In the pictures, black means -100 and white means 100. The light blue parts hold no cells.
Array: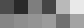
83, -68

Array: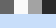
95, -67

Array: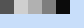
62, -91

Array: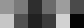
65, -96

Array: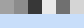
83, -57

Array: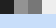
87, -75
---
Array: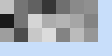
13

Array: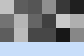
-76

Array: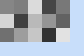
-6

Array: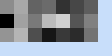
-27

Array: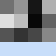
38

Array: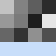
-66

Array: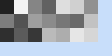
14
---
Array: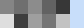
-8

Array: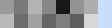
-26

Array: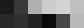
-45

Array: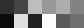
-29

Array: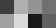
-80

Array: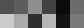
-85

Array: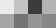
18

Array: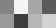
43

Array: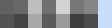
-52

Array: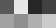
37
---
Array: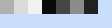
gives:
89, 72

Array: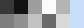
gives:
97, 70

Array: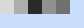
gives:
70, 36

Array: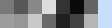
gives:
73, 58

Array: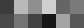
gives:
62, 45

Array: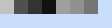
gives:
52, 25

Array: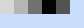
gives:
69, 42

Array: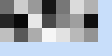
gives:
93, 82
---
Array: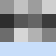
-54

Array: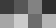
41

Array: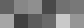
18

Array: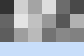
40

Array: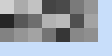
28

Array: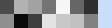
1

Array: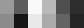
-71

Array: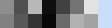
28
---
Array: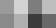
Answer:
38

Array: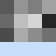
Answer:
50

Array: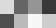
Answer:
46

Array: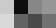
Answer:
-22

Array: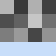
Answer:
-23

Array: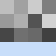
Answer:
37

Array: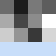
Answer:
-45

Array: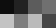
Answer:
-1
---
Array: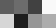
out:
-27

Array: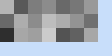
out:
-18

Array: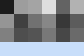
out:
17

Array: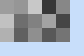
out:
51

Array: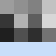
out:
-58

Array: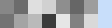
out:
6

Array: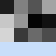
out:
56
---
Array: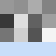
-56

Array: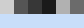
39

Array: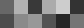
61

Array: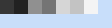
68

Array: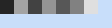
-32

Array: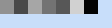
-32
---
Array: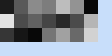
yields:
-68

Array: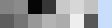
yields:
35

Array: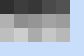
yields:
17

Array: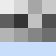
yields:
-59

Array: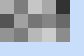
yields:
-8

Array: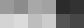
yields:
60

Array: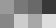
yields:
61

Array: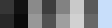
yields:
25
